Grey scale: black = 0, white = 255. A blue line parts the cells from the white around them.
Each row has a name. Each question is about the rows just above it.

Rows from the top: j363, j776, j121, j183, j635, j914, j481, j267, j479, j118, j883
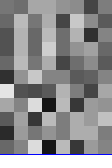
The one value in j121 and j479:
[186]
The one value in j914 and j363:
[147]
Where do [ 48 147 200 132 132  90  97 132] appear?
j914
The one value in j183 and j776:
[104]
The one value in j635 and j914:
[90]

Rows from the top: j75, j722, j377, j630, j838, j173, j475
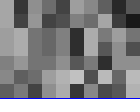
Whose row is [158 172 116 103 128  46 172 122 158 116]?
j377
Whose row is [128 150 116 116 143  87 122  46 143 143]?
j838

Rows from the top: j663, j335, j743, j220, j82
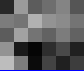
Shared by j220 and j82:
[32]
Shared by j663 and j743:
[92]

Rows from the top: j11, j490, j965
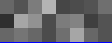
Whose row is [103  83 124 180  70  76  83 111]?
j11
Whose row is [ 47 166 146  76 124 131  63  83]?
j490
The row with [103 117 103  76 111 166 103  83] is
j965

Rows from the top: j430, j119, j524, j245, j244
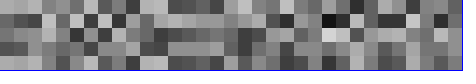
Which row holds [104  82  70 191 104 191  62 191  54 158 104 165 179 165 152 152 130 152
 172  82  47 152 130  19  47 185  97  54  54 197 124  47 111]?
j119
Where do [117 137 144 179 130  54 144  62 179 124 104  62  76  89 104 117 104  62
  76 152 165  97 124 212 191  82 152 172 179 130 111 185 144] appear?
j524
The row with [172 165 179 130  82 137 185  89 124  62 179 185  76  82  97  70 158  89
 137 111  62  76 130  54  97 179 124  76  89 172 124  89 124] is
j244

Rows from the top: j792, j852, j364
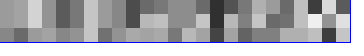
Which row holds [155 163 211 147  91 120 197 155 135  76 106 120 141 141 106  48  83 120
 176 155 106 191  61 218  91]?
j792
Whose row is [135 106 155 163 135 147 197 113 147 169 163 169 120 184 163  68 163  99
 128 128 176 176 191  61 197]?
j364
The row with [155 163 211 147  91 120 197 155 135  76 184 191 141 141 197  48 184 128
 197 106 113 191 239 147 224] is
j852

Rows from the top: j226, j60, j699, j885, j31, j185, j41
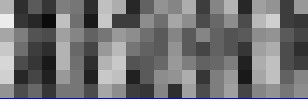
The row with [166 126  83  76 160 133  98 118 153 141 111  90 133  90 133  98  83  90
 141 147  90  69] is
j699
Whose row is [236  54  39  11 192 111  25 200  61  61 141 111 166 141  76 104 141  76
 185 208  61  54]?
j60
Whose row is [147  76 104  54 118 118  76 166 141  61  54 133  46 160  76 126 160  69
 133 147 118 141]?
j41
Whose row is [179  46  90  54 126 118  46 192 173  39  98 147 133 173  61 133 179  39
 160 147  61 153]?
j226

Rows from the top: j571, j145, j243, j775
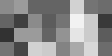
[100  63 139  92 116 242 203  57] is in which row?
j145
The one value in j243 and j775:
[203]
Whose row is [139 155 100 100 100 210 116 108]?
j571

